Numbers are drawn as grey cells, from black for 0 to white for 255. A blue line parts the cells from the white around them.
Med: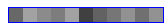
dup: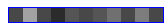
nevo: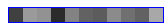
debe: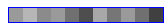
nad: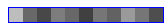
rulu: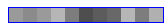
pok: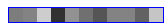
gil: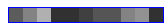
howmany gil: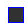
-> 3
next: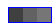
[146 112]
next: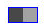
[72 43]
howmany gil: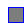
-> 0
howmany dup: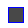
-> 5
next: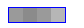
[125  78]

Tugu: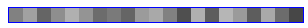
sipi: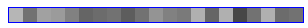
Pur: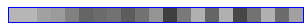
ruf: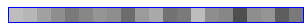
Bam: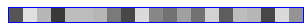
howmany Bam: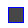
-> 2
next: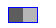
[155  93]
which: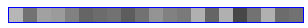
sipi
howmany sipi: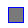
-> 1
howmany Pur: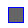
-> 2
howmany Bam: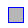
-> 3

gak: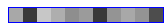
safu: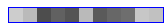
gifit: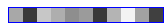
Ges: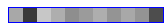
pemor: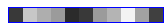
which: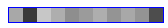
Ges
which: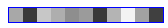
gifit
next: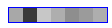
[148 168]

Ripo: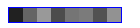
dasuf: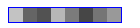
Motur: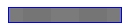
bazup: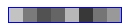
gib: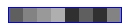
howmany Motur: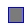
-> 4
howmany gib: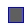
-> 2
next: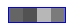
[ 70 117]

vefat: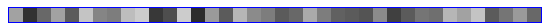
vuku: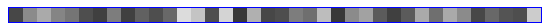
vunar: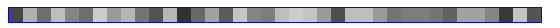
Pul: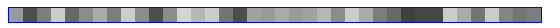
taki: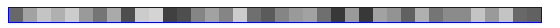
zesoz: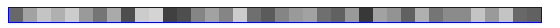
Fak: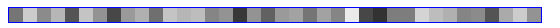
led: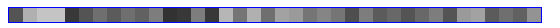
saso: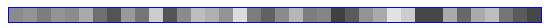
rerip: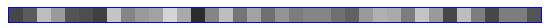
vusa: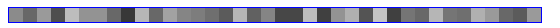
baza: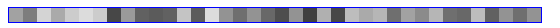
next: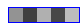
[170 182]
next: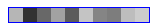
[196 154]
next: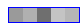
[189 133]
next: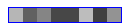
[176  84]

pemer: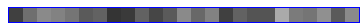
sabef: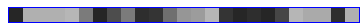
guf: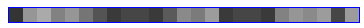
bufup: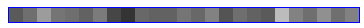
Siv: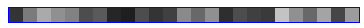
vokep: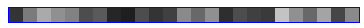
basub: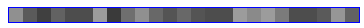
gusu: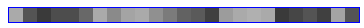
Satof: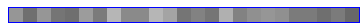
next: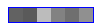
[111 130]
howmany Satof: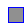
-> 2

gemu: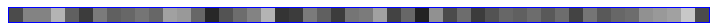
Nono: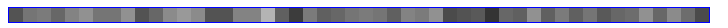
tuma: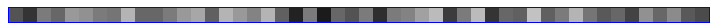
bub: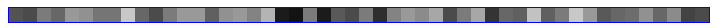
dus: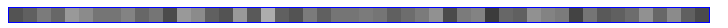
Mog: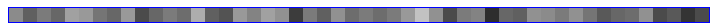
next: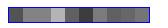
[123 117]
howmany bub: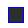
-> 1
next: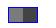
[117  89]
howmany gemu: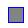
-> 3
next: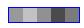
[131  46]
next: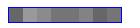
[ 75 153]

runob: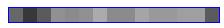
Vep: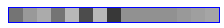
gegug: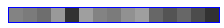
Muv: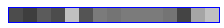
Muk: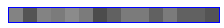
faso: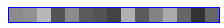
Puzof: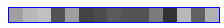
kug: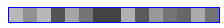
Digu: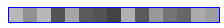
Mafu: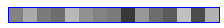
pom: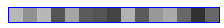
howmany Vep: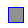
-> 4
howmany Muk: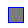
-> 5
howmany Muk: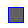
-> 4
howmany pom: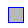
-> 2
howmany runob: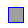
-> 2
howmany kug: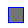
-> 3

